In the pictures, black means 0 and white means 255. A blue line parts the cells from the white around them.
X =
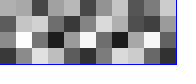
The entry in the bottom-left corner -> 57
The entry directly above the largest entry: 197
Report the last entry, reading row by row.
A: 49
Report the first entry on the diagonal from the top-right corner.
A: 204
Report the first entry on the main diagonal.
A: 176
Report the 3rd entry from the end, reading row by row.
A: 204
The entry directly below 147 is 218
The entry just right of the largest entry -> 117
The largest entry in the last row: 225

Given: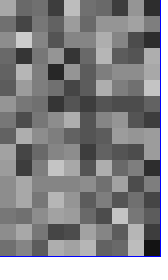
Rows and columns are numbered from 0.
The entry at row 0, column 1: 105
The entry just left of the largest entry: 141
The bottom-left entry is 112
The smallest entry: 19
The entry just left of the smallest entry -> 189
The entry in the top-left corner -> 168
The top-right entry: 45
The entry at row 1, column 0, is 112
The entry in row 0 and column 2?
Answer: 112
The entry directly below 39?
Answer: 112
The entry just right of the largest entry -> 133
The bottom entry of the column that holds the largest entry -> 133
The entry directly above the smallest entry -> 61
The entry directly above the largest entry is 69
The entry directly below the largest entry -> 53

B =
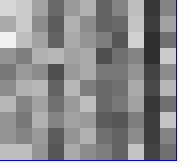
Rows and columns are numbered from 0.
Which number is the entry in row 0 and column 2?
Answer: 162
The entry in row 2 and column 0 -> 241
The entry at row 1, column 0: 170
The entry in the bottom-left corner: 190
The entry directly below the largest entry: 148
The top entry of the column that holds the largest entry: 215
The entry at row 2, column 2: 162
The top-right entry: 132
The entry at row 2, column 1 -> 190
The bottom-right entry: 112

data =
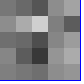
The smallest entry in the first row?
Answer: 85
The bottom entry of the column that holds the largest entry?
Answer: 111
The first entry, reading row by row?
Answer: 119
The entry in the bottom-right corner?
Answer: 149
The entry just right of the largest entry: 127
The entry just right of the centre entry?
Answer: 134
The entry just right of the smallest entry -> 149

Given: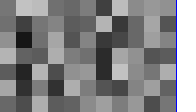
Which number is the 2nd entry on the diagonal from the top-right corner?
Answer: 166
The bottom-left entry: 104
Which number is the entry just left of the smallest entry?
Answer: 145
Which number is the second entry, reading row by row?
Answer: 194
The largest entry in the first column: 180
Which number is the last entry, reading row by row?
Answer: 118
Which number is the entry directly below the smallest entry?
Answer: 98
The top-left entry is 118
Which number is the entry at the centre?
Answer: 112
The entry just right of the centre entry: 43
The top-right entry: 145
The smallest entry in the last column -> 84
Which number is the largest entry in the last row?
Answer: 174
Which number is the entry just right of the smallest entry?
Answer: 112
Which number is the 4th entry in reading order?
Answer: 112
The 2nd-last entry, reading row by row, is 77
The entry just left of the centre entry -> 125
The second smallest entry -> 36
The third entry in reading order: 188
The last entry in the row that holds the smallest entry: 132
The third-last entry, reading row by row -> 152

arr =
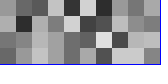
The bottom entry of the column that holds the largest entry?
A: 81
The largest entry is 224
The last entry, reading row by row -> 133
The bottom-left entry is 104
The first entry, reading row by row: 153
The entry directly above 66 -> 210
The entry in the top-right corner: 169
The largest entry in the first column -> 175

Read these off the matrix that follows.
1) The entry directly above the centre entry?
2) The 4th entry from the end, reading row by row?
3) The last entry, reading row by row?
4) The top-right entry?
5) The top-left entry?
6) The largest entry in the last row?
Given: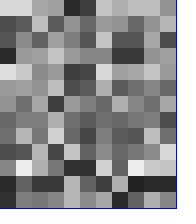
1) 91
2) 42
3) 133
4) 146
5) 216
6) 182

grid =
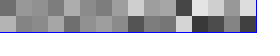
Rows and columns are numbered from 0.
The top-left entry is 111
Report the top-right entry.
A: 221
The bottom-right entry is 64
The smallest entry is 57
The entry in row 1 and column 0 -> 180
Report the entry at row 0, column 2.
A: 145
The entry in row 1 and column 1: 132
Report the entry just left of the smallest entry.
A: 213

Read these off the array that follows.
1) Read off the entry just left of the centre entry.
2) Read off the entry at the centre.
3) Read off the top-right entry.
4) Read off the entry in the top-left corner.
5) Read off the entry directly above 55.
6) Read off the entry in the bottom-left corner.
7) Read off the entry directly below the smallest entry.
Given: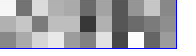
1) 190
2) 55
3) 136
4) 246
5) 107
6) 136
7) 129

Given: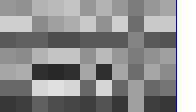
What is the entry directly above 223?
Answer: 39
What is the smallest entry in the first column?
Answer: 55
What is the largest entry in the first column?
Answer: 207
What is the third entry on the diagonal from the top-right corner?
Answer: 131
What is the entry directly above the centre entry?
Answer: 89
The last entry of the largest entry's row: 116
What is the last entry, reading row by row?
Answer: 55
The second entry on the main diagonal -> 207
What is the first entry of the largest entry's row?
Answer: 104
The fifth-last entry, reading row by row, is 83
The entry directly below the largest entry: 77
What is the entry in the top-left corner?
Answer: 151
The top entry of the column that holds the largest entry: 187
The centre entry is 145
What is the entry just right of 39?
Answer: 47
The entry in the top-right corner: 165
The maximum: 223
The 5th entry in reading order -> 195
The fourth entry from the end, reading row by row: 55

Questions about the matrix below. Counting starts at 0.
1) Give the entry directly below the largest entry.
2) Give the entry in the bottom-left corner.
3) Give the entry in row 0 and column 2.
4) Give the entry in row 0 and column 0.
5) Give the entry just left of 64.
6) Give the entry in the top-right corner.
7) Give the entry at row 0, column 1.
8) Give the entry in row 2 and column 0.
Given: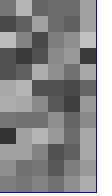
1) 57
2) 125
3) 101
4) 119
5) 88
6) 160
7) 181
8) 188
